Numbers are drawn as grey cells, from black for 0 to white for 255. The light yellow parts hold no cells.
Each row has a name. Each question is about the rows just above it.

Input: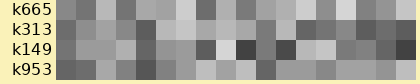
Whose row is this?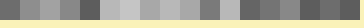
k313
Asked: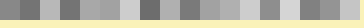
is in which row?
k665
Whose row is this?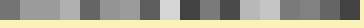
k149

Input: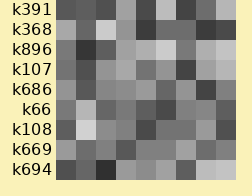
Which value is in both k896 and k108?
[94]
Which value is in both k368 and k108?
[74]
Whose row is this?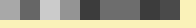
k368

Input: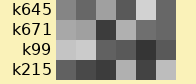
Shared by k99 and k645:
[89]
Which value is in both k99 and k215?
[97]
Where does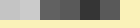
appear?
k99
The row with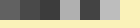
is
k215

